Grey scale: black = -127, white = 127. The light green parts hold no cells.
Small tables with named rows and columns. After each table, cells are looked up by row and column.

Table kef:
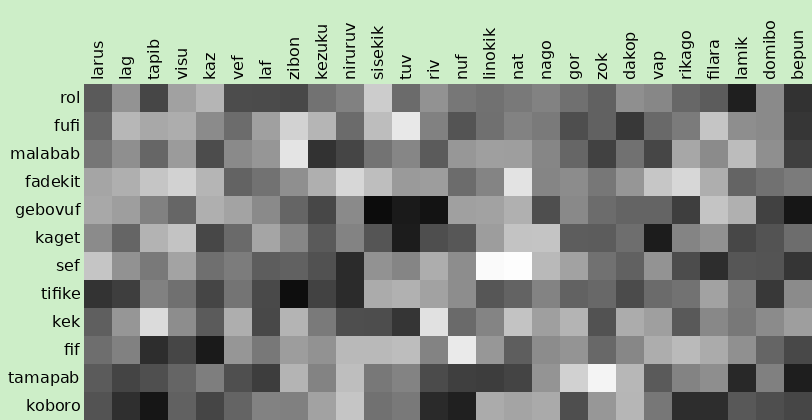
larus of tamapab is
-36
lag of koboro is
-80
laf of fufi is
32
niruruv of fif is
57
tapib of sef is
-6
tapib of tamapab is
-48
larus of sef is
69
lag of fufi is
55
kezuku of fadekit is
47
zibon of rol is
-55
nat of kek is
67
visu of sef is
35
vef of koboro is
-27
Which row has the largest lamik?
malabab

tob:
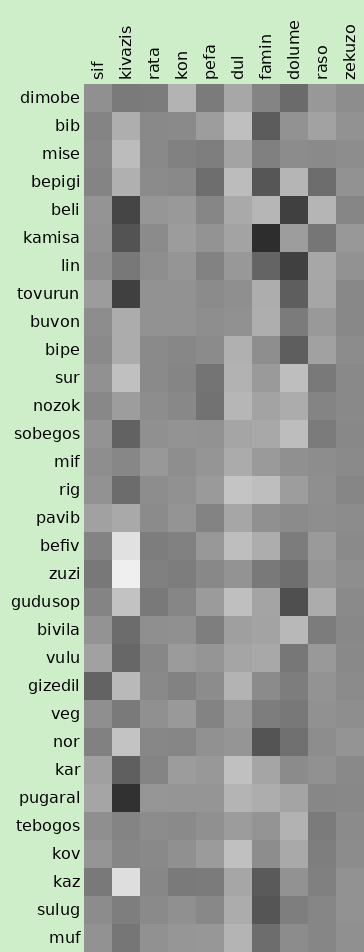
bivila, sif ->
19
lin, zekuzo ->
18
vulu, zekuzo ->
9
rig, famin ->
62
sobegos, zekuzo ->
8
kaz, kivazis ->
94
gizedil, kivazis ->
57
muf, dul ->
52
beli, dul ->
41
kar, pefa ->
24
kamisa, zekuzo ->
24
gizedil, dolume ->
-2
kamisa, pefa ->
19
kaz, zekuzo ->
18
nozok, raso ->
4
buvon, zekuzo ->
8
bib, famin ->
-35
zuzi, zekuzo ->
14
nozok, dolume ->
44
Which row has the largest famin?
rig

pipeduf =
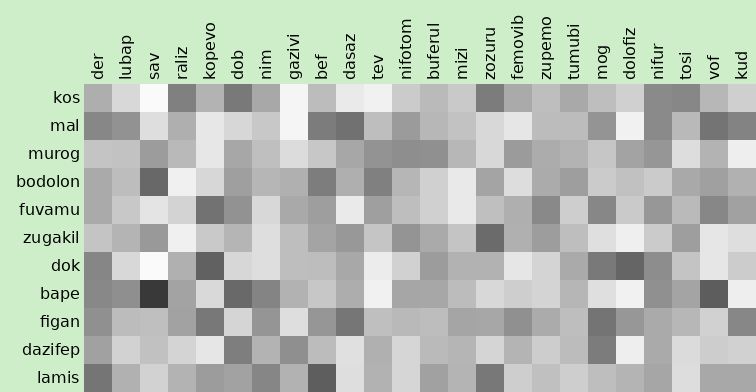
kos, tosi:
7
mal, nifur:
10
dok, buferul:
28
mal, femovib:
102
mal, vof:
-11
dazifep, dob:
-1
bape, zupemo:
84
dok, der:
6
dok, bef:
61
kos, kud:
79
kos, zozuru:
-3
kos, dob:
-6
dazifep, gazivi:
15
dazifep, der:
33
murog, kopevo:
103

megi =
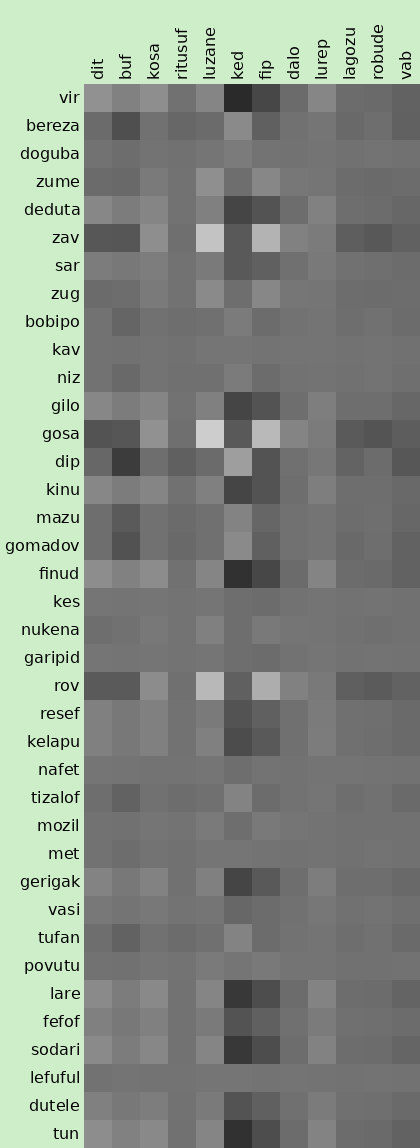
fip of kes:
-19
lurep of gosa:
-4
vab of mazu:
-24
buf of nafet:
-11
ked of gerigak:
-58
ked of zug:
-17
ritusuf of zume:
-13
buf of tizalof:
-29
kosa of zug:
-5
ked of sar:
-38
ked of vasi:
-24
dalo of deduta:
-18
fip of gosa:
57

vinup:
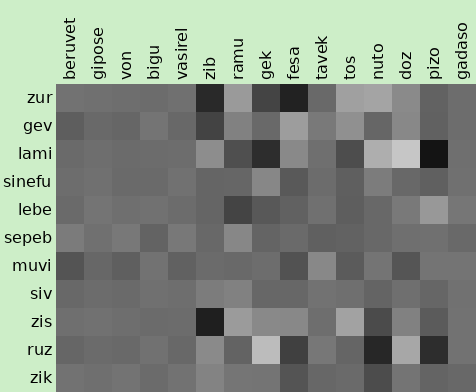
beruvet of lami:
-21
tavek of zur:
-22
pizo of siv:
-25
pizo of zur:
-29
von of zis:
-17
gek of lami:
-82
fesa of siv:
-24
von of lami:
-20
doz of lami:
70
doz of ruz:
39
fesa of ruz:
-63
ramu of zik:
-10
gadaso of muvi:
-11
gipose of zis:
-14
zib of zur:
-86
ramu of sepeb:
7
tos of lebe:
-33
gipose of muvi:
-24
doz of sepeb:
-16
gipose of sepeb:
-15

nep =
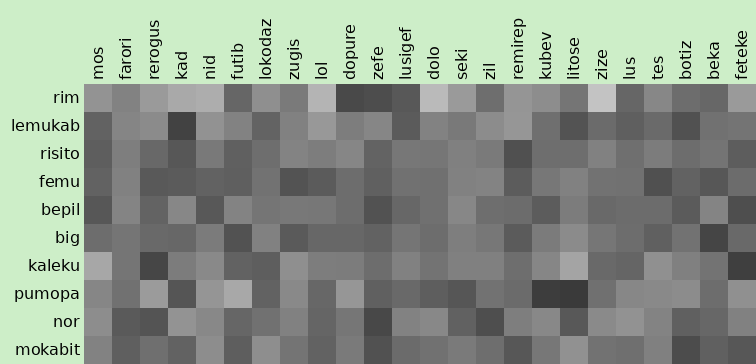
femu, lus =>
-14
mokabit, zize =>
-13
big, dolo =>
-18
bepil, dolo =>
-15
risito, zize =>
1
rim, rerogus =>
26
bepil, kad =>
7
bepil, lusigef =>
-24
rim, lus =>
-25
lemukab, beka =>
-14
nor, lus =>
18
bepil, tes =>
-19
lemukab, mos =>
-29

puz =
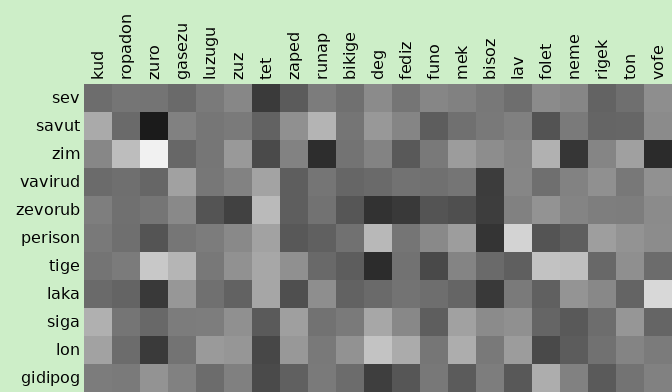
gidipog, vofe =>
1
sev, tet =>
-69
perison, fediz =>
-10
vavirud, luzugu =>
-8
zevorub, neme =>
4
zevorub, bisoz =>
-66
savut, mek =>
-15
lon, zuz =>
22
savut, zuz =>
-5
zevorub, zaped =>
-33
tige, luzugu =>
-7
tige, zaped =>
16
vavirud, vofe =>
17

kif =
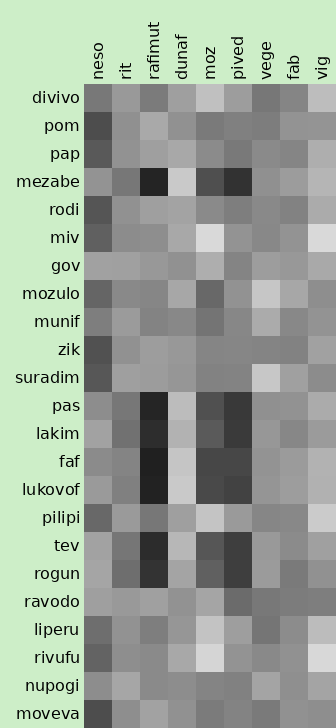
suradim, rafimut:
28
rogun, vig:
17
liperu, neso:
-17
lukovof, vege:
21
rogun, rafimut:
-76
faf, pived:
-56
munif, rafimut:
3
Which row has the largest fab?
mozulo

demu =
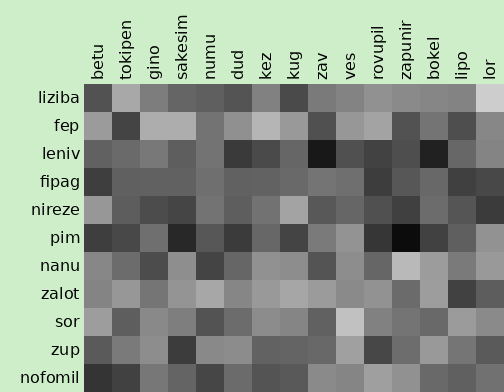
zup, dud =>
12
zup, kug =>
-27
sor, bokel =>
-22
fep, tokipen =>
-59
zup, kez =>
-29
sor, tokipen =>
-33
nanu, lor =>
25
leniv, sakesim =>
-33
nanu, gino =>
-51
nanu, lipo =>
-5
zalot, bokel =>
29
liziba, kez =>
1
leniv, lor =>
4
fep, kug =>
25
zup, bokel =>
25
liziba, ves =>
3

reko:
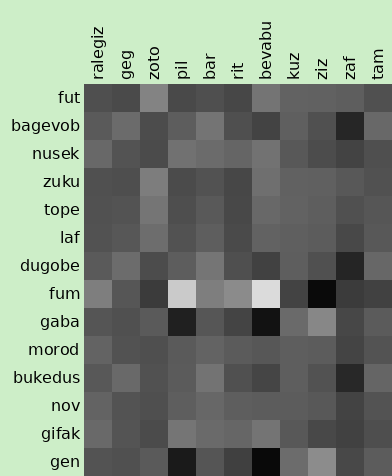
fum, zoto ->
-68
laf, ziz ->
-35
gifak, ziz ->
-55
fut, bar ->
-48
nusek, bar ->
-20
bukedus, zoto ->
-46
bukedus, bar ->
-12
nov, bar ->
-24
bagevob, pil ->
-34
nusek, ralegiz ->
-23
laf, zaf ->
-55
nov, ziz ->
-39
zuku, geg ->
-49
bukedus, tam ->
-26

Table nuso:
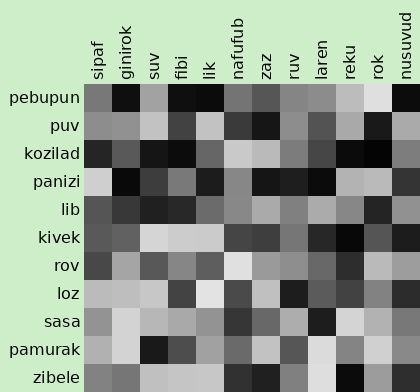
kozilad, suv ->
-106
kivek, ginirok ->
-30
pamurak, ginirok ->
83
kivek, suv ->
85
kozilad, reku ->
-116
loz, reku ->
-61
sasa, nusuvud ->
-7
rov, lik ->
-33

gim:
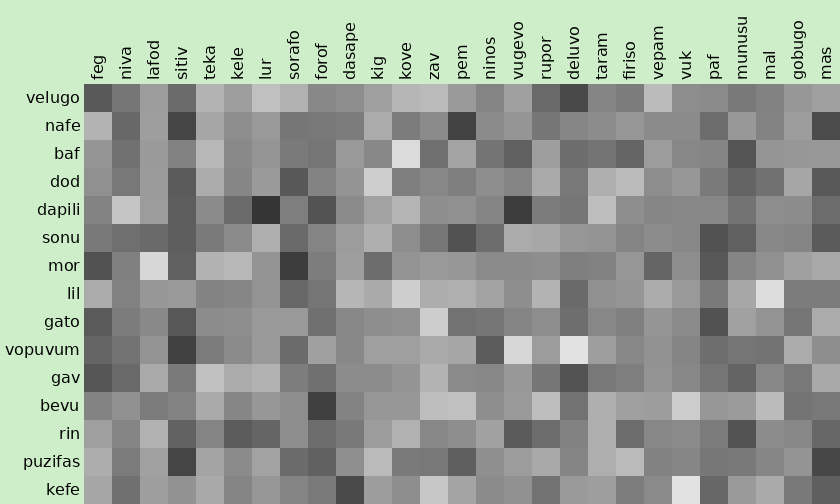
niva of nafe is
-23
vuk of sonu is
7
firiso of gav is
-1
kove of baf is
91
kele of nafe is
13
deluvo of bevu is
-13
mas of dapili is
-19
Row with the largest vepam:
velugo

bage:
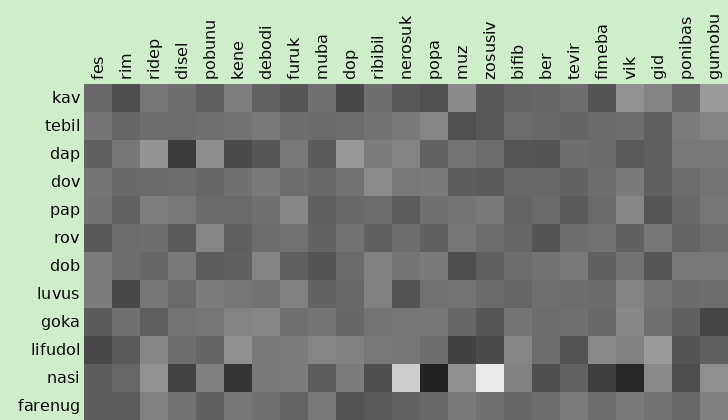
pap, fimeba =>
-20
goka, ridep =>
-33
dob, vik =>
-13
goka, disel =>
-11
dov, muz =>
-34
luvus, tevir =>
-18

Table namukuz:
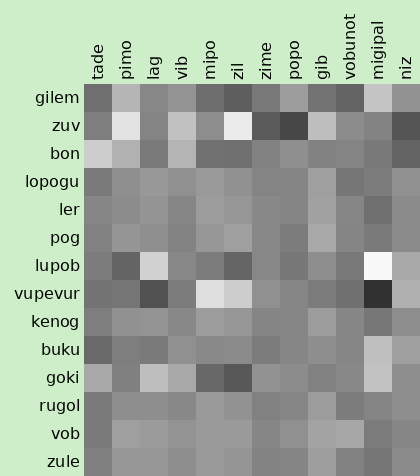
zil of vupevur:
77
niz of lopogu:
17
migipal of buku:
63
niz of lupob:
41
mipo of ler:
28
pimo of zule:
22
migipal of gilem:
68
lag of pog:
15
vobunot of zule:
1
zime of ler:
8
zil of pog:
31
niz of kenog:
13
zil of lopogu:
17
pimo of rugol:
13
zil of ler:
22
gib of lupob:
14
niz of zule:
10

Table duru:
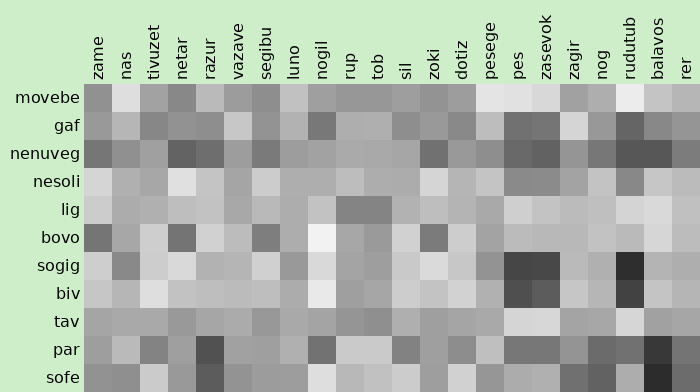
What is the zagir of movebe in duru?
33
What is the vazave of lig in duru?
40
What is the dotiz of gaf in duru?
9
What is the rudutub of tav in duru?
86
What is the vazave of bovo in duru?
60
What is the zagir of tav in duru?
36

